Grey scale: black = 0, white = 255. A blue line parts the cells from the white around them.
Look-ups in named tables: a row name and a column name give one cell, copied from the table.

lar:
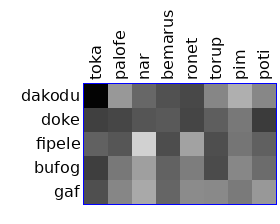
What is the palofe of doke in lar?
70
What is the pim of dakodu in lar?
175
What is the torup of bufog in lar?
75
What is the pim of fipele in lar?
117
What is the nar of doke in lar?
85
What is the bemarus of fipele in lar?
77
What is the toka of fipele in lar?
97
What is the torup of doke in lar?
94
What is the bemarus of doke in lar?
89
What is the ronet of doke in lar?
69

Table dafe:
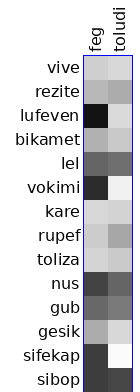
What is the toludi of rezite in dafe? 172
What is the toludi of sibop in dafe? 70
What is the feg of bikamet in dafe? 177
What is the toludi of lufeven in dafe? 218
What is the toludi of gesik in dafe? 216
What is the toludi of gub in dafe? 122
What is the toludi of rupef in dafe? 167
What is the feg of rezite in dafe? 184
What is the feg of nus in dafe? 67
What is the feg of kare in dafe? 215
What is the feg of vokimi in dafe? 44
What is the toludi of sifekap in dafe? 251
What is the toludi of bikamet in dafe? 200
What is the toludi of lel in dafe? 110
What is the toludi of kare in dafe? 211
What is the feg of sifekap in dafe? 61
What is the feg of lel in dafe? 101

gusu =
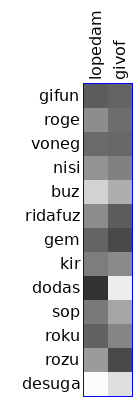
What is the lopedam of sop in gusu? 121
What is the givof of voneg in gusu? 104
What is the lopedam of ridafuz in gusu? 140
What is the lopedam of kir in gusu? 125
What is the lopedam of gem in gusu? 100
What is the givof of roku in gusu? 133
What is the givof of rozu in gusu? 73
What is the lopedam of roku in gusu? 98
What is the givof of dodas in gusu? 237
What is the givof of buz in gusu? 174
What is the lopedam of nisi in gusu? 147
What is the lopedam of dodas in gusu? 50
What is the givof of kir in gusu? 138
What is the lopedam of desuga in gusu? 251
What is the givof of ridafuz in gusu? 92
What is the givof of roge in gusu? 109
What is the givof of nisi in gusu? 129

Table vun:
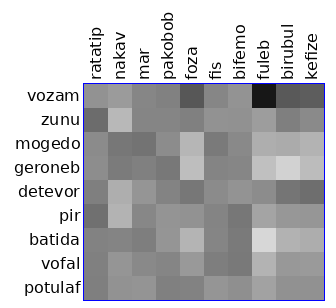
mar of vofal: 137
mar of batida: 126
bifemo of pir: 119
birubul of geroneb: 210
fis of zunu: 146
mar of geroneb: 128

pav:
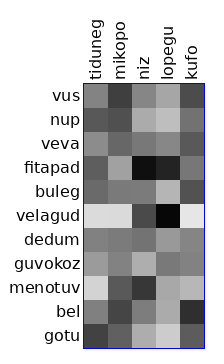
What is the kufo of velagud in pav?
230
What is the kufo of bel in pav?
47
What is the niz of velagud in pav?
74
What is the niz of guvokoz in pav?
174
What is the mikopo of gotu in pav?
96
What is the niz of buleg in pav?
123
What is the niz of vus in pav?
134
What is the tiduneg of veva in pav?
140
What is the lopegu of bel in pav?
171

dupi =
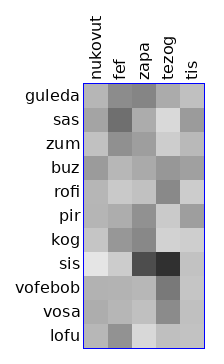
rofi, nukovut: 182
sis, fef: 204
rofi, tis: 204
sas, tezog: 217
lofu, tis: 194
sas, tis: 155
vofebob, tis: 197
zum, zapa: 158
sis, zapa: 77
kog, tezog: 210
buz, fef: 183
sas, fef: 111
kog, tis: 206
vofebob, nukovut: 178

